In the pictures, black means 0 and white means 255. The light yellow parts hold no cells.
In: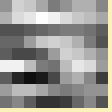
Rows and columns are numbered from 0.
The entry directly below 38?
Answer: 188
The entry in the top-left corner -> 147
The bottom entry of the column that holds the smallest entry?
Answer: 93
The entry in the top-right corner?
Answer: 135
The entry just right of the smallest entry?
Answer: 26
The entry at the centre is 156
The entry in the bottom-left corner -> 114
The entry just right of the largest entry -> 241
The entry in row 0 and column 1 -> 209
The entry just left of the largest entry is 230
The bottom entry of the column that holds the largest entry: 50
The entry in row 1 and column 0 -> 176
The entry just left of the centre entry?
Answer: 93
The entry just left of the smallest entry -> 38
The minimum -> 15
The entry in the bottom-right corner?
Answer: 82
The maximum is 253
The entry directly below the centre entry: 114
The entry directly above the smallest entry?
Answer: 188
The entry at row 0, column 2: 199
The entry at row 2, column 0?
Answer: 82
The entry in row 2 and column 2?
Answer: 93
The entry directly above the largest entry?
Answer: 167

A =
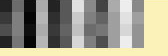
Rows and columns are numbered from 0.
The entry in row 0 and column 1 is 108
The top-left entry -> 35
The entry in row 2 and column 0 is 78
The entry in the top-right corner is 137
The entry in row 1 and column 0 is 57
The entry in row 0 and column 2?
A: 15

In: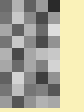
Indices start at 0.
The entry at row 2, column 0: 167
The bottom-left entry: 155
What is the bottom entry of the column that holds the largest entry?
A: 167
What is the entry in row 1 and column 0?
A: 117
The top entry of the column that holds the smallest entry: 42
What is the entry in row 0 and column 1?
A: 178
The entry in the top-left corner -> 107
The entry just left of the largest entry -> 107
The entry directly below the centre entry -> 167
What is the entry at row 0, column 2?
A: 97

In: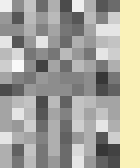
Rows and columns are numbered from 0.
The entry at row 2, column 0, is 141
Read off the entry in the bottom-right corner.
75
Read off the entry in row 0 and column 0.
239
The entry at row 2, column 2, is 175
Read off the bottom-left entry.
175
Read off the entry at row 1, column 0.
152
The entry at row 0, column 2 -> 195
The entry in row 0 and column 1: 141
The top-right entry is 107
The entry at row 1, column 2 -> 186
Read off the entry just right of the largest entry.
141
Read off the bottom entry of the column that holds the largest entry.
118

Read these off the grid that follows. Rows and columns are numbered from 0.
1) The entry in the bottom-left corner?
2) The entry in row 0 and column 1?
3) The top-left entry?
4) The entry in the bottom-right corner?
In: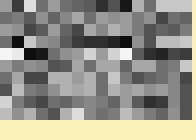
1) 188
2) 59
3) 156
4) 82

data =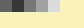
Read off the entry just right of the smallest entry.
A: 119
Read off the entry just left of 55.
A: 98
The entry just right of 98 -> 55

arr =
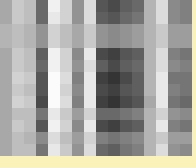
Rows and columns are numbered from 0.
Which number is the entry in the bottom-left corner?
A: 168
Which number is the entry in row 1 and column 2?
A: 190
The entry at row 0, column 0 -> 168
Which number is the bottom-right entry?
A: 138
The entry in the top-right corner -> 128
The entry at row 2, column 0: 180
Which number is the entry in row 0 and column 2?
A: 190
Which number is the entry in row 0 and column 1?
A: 201
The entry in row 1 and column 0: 168
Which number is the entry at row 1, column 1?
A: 201
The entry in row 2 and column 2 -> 180

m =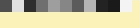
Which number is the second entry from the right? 26
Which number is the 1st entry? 79
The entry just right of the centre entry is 91

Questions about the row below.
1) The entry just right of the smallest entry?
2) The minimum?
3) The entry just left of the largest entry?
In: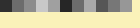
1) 108
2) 38
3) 140
